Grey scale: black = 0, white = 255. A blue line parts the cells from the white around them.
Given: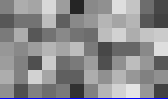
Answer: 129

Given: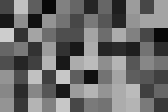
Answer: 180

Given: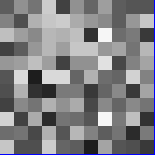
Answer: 79

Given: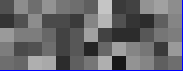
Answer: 175

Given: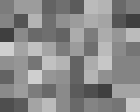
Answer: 164
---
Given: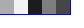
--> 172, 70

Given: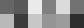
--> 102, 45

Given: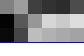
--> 129, 163

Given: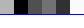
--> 181, 250

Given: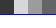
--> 55, 101

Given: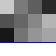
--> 201, 165

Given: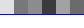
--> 225, 107

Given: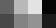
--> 98, 27

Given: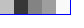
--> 193, 249
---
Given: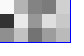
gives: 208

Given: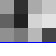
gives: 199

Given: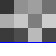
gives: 113

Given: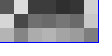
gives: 208

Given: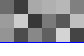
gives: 128

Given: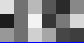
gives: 136
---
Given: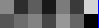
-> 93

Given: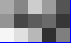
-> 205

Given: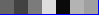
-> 123

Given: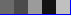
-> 155

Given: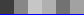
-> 198

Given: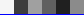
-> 160

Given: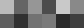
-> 150

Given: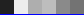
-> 174

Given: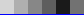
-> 135

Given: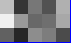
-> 119
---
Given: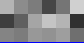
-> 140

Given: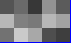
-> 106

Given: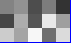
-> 146

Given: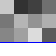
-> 50

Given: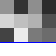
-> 51

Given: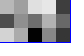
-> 159

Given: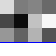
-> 124
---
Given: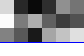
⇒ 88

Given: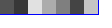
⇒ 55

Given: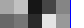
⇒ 118

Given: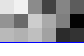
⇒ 177

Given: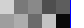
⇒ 173

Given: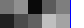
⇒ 75

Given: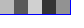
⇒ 89

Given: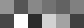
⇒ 254

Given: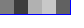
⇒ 60

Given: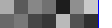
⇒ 120
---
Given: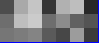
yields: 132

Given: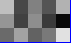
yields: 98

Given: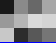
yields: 88

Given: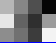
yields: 60

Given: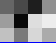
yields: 215

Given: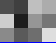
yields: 110

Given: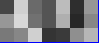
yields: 208

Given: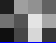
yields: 215
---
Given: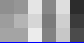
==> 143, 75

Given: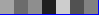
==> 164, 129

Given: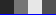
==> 39, 81

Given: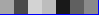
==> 166, 138

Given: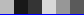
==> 187, 90

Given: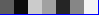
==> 93, 243

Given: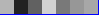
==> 181, 167

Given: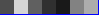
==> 77, 172
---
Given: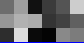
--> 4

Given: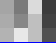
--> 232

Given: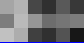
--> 48

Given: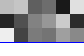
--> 116

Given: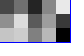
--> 128

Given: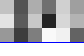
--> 249

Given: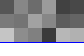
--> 58

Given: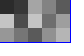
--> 90

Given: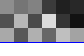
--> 103

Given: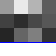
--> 101
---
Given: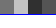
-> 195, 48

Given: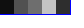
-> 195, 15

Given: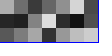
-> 221, 18

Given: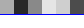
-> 229, 40

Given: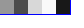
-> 249, 24

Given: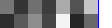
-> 244, 37

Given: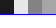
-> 231, 27

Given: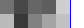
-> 207, 56

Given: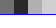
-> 208, 41
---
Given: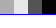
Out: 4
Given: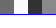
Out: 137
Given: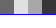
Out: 55
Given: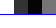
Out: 117
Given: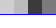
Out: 123
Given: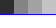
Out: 196
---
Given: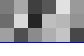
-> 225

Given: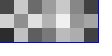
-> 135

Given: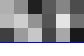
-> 133

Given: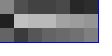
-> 39

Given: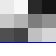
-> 41

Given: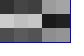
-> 156

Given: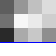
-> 192

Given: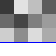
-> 191
